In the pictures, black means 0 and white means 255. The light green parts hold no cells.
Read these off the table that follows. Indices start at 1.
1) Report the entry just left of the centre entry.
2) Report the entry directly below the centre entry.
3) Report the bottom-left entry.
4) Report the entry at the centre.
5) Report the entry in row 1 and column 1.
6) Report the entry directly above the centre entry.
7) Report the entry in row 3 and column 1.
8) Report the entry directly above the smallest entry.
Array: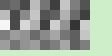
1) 177
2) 138
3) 157
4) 63
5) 95
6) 83
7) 246
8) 107

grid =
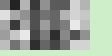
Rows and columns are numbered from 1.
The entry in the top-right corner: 180
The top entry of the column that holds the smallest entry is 35
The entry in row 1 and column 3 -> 180
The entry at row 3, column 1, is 168
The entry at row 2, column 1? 223
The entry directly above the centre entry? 114
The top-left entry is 125
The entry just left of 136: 46
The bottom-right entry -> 211

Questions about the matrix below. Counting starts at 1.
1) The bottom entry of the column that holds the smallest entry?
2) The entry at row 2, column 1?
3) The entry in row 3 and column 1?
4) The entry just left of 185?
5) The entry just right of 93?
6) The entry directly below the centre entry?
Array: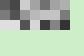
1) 51
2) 123
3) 223
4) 151
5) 71
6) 214

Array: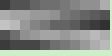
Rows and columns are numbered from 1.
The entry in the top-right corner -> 173
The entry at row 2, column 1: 173
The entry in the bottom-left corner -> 59
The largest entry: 195
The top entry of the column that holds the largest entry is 59
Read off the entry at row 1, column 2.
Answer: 82
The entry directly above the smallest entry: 82
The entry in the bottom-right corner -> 185
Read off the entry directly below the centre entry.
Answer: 164
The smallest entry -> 49
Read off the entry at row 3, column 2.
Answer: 185
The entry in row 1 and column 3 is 82
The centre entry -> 100
